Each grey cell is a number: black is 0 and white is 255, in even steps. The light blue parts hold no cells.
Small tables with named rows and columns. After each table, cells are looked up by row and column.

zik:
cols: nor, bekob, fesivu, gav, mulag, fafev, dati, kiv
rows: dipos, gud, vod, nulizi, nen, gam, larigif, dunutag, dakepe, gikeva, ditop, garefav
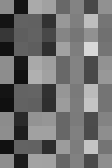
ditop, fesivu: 98
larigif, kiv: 116
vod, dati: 145
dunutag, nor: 16
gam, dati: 72
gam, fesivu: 176
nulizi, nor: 17
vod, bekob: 94
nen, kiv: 146
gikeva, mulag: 103
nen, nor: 142
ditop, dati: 196
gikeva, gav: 161

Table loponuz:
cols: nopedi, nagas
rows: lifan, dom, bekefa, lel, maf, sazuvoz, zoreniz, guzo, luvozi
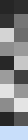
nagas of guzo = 228
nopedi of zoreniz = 226
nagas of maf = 199
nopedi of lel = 142
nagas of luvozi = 85
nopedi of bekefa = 212
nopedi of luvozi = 37
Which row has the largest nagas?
guzo

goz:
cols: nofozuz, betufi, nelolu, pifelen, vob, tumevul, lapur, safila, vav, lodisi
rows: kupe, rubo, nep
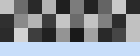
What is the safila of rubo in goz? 128
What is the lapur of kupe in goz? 35
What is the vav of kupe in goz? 201
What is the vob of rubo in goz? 197
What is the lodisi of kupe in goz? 41
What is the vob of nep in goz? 148
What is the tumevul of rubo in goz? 107
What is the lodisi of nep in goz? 193
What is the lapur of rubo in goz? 195
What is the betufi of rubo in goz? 138
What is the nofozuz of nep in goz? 43
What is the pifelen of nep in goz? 33
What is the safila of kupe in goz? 100
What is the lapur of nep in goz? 162
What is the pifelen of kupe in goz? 179
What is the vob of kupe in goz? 31
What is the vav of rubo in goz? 45

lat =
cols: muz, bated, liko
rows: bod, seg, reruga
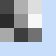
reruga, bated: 61
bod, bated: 176
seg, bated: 146
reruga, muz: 169
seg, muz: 43
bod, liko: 222
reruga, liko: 113
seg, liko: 247
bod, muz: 71

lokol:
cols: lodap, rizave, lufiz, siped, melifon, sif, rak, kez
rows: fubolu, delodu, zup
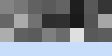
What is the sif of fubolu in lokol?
30
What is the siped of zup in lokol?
127
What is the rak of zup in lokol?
89
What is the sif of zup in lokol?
223
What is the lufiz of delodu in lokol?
114
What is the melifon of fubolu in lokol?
99
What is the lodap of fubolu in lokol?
132
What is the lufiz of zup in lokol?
91
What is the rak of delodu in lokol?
84
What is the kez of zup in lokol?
93
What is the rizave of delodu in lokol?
171
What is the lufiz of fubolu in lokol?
97

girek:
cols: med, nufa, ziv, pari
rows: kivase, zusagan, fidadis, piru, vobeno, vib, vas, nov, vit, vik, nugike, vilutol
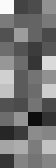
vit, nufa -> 149
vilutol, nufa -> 132
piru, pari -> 86
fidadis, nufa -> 157
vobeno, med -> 151
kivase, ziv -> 76
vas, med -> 194
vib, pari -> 145
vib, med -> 208
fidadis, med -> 81
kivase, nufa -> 67
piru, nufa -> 83
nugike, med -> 165

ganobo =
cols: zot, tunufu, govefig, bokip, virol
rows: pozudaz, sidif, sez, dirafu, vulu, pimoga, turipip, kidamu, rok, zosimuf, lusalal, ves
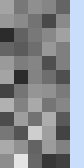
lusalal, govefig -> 99
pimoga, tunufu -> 43
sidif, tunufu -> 138
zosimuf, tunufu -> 84
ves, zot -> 141
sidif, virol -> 138
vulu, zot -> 154
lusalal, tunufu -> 145
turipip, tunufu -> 117
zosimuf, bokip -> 159
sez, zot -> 43
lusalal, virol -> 129
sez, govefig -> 120
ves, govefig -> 103
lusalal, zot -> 170
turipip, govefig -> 149

